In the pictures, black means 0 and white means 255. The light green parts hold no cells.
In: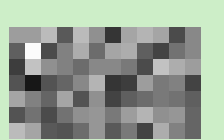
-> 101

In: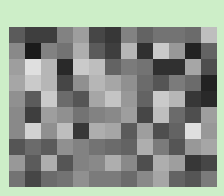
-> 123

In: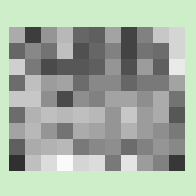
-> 55

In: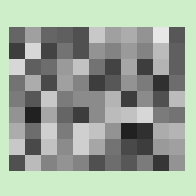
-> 147

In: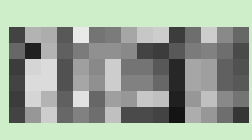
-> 54

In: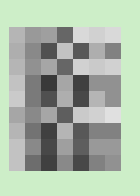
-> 145

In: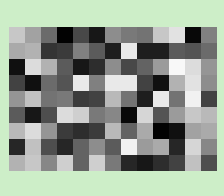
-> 78

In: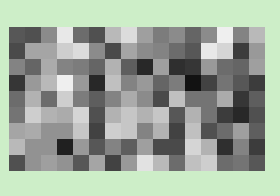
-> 87
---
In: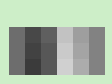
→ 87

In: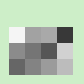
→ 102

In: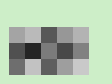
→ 194

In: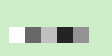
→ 104

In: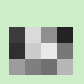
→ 156

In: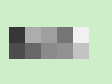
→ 103

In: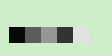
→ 93

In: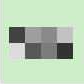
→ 219
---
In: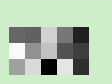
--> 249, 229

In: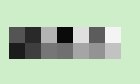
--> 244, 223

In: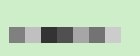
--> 204, 192

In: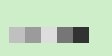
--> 221, 192

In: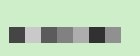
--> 201, 173

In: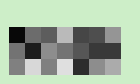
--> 223, 216

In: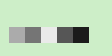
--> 234, 171
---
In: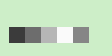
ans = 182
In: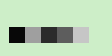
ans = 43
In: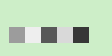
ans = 88
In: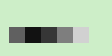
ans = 54
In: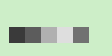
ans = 176
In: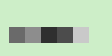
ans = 47
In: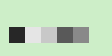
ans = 200
